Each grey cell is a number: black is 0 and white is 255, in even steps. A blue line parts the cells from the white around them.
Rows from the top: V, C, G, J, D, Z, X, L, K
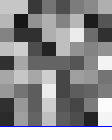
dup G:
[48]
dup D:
[100]
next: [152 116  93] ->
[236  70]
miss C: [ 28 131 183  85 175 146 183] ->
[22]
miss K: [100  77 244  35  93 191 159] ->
[42]

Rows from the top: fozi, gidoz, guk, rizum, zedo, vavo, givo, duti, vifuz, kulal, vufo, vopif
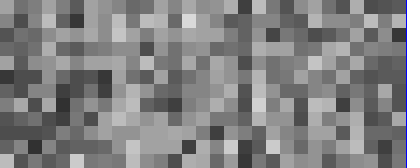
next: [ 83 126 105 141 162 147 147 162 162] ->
[168 162]
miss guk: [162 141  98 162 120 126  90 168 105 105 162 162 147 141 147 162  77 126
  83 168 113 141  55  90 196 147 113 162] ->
[69]
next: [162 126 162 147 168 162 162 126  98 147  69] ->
[120 105]
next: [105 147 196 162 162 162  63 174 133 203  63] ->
[ 90 203]
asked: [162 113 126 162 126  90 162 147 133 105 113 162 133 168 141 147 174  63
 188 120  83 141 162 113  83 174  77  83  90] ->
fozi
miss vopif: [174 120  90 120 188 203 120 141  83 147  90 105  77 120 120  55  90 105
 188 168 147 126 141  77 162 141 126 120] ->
[155]

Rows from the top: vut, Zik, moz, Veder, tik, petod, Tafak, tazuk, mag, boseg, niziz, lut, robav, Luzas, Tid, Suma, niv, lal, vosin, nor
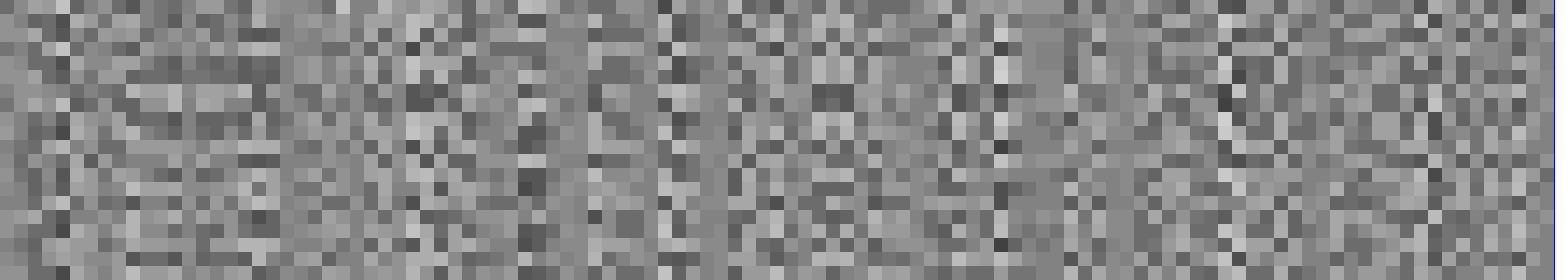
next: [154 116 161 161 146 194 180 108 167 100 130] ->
[130 146]
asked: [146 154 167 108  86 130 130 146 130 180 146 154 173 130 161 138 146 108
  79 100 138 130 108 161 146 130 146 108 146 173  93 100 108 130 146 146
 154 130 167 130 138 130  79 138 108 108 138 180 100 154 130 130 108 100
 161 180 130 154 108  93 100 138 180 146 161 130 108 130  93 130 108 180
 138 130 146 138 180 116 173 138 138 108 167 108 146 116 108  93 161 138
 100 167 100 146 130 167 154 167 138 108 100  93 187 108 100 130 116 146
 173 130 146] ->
Suma
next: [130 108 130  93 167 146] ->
[138 161]
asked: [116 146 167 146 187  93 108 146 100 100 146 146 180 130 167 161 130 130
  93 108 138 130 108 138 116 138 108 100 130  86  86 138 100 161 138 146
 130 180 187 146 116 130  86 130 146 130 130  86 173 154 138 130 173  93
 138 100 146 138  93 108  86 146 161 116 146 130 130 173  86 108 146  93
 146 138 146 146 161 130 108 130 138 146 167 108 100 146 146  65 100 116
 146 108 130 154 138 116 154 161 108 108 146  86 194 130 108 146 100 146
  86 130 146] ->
tazuk
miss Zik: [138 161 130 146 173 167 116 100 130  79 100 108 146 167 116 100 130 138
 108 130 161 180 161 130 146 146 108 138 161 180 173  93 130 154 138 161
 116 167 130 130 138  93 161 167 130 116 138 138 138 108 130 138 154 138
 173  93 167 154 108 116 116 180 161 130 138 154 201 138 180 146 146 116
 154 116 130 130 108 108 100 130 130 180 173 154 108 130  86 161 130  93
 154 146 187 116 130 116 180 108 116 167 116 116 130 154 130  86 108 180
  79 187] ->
[122]
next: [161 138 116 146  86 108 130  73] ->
[108 116]
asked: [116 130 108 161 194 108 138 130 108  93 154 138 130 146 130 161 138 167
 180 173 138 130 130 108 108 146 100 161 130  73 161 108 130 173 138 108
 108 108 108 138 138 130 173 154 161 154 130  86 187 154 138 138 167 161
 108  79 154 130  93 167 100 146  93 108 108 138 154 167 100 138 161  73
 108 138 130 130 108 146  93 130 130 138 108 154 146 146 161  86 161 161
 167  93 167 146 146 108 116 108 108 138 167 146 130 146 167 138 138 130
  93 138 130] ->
Veder

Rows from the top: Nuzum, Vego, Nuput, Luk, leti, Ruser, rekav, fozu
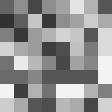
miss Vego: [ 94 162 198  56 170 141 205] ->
[50]
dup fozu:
[170]
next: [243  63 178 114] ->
[243 243]
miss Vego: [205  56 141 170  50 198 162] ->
[94]
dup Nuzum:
[141]

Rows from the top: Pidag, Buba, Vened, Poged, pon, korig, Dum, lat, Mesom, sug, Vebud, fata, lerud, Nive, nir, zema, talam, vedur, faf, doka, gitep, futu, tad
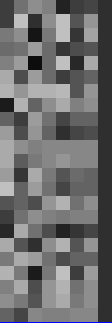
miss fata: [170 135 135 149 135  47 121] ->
[92]
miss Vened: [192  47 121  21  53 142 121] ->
[163]
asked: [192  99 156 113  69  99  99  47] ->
Nive
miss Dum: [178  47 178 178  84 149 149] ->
[184]
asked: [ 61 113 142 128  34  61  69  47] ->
Pidag
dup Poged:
[107]
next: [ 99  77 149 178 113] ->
[142  47]

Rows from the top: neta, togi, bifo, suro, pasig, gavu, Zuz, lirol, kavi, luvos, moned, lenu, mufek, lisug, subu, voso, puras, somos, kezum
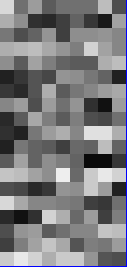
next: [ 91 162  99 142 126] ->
[99 10]
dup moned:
[99]
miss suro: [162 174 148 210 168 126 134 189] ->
[181]
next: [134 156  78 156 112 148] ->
[48 17]
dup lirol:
[156]
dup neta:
[112]

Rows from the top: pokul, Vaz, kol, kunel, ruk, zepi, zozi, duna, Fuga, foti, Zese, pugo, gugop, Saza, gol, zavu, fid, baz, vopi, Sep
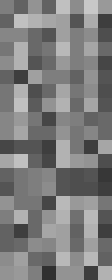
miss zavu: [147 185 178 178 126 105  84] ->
[112]
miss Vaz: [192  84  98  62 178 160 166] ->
[172]
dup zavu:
[178]
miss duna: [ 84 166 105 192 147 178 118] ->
[91]
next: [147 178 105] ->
[166  84]
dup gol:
[118]

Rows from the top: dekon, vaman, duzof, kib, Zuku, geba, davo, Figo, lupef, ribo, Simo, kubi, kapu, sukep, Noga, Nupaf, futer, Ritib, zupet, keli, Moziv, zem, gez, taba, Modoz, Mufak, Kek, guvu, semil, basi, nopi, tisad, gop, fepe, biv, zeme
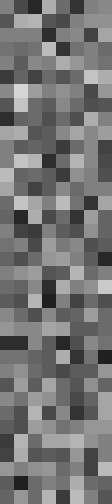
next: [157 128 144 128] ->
[ 73 150]
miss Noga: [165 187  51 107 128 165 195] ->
[114]
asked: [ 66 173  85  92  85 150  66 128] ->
gop
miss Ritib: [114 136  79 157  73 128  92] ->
[121]

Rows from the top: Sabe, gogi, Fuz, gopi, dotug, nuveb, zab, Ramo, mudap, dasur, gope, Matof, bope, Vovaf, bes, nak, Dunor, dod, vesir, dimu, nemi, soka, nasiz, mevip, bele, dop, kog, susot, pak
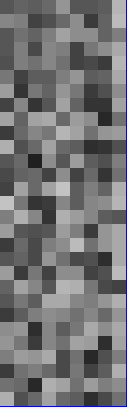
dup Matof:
[86]
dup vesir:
[73]

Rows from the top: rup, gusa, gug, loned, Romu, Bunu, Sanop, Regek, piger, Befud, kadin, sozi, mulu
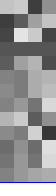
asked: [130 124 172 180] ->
Bunu
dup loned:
[85]
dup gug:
[69]

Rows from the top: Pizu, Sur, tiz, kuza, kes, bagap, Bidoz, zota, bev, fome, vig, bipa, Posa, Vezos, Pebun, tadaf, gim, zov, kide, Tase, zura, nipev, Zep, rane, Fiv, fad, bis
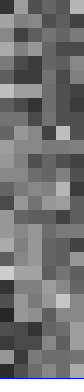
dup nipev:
[151]
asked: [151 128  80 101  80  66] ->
bipa
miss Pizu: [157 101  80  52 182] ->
[86]
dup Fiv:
[74]
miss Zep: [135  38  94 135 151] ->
[143]
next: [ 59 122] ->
[109 109]
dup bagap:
[59]

